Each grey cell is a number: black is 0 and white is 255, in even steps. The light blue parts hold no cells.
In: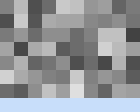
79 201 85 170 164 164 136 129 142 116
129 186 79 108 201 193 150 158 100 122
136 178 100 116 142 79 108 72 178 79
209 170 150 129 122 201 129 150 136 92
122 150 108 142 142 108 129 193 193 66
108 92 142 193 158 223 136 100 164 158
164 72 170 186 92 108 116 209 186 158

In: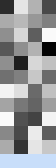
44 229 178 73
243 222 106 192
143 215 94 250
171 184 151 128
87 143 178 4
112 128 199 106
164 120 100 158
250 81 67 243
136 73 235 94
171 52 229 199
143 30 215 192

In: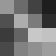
80 173 123 44
73 130 144 158
152 107 66 30
59 100 200 194

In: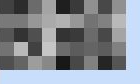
115 185 65 198 107 92 100 92 129
121 121 151 170 177 151 115 129 185
79 100 157 136 24 72 129 37 85
85 51 79 185 51 58 107 72 164
65 44 107 164 31 58 144 72 144

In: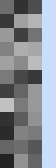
130 173 167
56 161 180
35 146 101
161 138 187
43 130 122
193 122 153
101 109 86
64 101 153
50 93 146
122 72 56
153 64 115
109 50 78

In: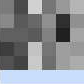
96 96 90 130 32 164
137 90 104 144 47 144
61 82 195 117 158 152
123 74 208 117 152 180
82 67 201 110 158 172
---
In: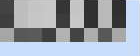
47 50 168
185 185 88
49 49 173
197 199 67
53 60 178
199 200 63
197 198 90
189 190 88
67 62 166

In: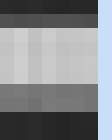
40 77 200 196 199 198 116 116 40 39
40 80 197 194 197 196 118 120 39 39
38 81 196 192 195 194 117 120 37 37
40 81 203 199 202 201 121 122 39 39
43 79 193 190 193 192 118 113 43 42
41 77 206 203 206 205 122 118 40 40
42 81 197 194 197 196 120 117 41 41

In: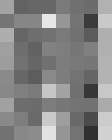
177 201 175 176 179 179 199 170 203 209
108 59 92 128 119 101 55 114 75 48
112 116 113 119 121 115 112 115 105 115
122 150 122 126 125 125 163 119 158 148
103 230 114 129 112 137 198 125 202 226
103 134 110 98 102 93 123 108 106 140
99 134 102 110 114 103 128 109 126 136
163 117 174 159 157 138 136 161 137 114

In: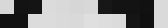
218 218
17 16
19 21
19 219
23 221
216 223
214 217
217 218
219 220
20 220
19 17
216 17

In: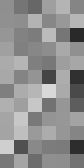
133 182 41 144 167 48 74 93 163 133 45 114
180 152 118 169 158 173 170 150 151 150 123 142
159 135 187 141 120 69 216 114 148 172 124 143
103 179 124 135 127 148 182 199 121 154 137 108
117 142 130 128 181 132 172 159 199 191 80 165
143 144 150 160 171 168 127 176 165 164 207 120

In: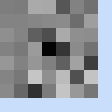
112 158 141 114 61 195 118
130 109 143 139 162 80 152
86 139 170 53 96 187 196
168 137 78 3 128 143 124
170 134 95 155 150 197 48
124 131 132 121 130 120 103
126 131 143 130 151 132 137
